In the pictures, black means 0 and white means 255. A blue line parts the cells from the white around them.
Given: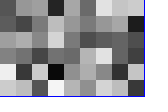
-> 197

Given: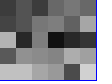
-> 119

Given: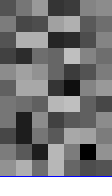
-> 132

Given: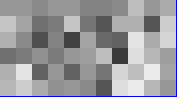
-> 152

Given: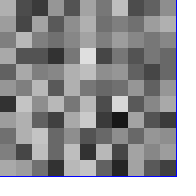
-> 97
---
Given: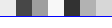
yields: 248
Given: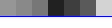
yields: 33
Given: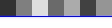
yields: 106
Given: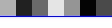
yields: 229
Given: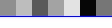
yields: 163
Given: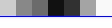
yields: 17
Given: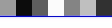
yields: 251
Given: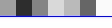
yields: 217
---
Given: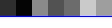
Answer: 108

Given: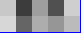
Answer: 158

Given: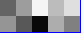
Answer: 245

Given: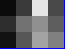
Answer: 58

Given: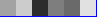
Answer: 126

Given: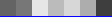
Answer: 215
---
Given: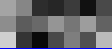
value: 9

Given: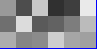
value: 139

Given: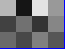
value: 128

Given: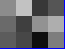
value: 14

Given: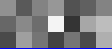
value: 117

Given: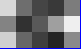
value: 63

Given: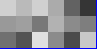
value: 224

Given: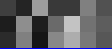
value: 21

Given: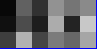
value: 69
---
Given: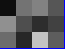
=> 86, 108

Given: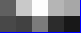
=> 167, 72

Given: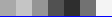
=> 244, 169

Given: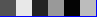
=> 188, 83

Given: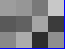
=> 200, 137

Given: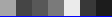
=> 28, 166

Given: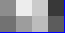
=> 56, 114
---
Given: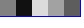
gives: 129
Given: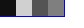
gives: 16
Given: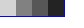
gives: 212
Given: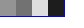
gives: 148
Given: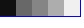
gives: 16
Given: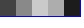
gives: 67
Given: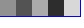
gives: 145
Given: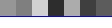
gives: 150
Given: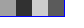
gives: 161
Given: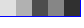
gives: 224
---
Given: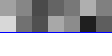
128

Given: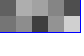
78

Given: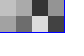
148

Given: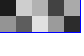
170

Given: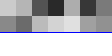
122

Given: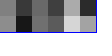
43

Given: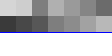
107

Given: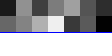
45

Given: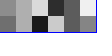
240

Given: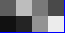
73
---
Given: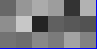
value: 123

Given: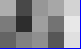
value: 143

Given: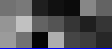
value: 69

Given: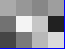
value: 122

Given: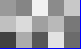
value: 87

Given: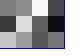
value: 155

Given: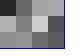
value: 149
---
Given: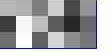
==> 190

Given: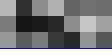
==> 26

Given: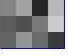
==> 121

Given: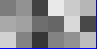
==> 110

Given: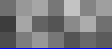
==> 99

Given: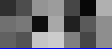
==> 13

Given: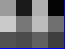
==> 188

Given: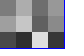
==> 96
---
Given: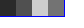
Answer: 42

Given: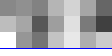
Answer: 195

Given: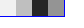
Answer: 241

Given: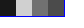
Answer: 24

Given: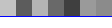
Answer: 105

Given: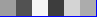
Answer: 246
